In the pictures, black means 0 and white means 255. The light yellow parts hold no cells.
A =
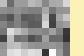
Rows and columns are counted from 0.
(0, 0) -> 191
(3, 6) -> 215
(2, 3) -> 90
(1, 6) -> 169
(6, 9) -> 103
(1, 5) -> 128
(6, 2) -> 192
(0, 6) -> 136
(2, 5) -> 104
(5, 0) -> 65
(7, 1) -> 220
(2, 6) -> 192
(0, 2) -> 156
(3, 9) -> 159
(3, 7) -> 66
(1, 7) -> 120
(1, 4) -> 128
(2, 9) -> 197
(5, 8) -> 106
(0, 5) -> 175
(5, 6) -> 160
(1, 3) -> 135
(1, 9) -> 149

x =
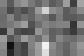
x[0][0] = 130
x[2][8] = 121
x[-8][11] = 164
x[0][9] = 157
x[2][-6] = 118
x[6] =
[140, 17, 86, 65, 130, 159, 242, 140, 115, 101, 124, 151]
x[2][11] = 99
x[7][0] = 131
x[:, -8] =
[121, 99, 100, 82, 72, 129, 130, 123]
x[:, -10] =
[134, 96, 94, 136, 80, 110, 86, 85]
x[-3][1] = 85
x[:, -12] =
[130, 112, 106, 109, 56, 155, 140, 131]
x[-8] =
[130, 90, 134, 149, 121, 101, 124, 92, 105, 157, 62, 164]
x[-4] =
[56, 139, 80, 67, 72, 149, 122, 95, 102, 80, 59, 97]
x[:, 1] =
[90, 73, 132, 120, 139, 85, 17, 38]
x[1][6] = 210
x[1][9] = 91
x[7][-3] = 98
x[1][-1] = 136
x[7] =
[131, 38, 85, 70, 123, 155, 222, 130, 118, 98, 120, 140]
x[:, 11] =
[164, 136, 99, 148, 97, 125, 151, 140]
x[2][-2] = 90
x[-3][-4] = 133

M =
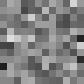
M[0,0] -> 125
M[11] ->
[135, 134, 95, 164, 170, 116, 107, 100, 97, 173, 120, 144]
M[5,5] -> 114
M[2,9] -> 76
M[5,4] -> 197
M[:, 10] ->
[212, 99, 128, 105, 176, 101, 138, 83, 148, 196, 148, 120]
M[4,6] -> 107
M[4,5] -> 87
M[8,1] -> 138
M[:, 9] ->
[101, 137, 76, 75, 112, 163, 83, 122, 139, 169, 114, 173]
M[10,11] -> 108
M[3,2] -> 111
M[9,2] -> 133
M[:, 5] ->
[142, 91, 138, 158, 87, 114, 135, 154, 122, 79, 96, 116]
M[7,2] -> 135
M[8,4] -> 89
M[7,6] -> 95
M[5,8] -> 141
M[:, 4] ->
[99, 99, 205, 120, 127, 197, 102, 164, 89, 88, 129, 170]
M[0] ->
[125, 169, 154, 89, 99, 142, 115, 167, 144, 101, 212, 153]
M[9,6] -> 177
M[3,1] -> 119
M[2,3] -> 148
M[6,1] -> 66
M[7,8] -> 108
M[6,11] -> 205
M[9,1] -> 164
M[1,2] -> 151
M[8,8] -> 139
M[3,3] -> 93

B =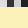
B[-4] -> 222
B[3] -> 33
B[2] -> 208
